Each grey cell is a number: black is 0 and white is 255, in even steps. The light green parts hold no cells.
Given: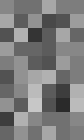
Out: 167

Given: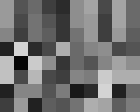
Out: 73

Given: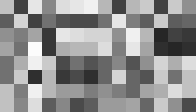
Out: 65

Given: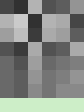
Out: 82

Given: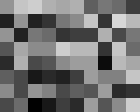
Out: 119

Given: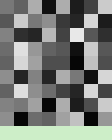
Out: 28

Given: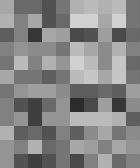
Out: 177
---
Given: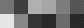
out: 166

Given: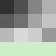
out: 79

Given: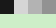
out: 213

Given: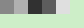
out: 49

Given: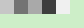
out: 169

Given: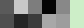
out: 125

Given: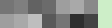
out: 158

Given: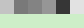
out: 150

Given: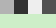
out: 49
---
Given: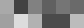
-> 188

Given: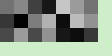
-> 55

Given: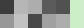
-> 173

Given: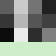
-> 127

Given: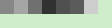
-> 206

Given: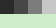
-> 199
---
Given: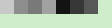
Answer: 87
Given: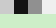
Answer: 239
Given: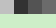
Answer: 107
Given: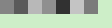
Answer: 123
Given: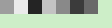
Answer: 105
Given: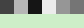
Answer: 117
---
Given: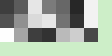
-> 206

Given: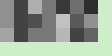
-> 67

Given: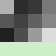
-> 155

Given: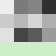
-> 90

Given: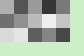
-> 133

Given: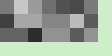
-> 91

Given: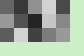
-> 124
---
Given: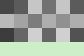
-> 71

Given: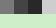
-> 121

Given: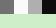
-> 113

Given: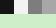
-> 20

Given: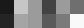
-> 25

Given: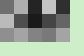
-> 111

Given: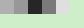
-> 176

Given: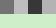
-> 115
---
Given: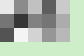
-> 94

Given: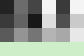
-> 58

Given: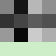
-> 183

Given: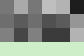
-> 179

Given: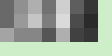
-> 94

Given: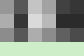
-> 65

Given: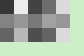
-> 109
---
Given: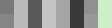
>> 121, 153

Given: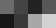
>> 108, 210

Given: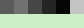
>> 91, 196

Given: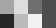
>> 165, 77

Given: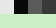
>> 232, 57

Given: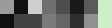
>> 155, 144

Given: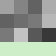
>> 162, 56

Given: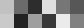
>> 193, 129

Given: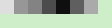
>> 222, 170
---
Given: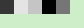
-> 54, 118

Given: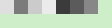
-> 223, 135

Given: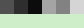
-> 80, 213

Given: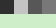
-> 47, 120

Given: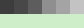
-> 61, 195

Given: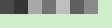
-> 73, 137

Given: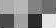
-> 172, 227
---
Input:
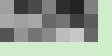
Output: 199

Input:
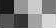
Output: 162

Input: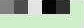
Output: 6

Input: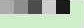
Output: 205

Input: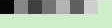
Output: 95

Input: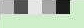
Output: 164

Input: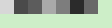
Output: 43

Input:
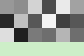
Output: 181
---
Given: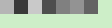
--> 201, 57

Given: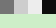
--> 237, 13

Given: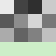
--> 234, 47

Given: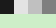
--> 227, 26

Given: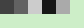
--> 204, 22

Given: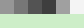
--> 244, 62

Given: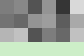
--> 217, 53
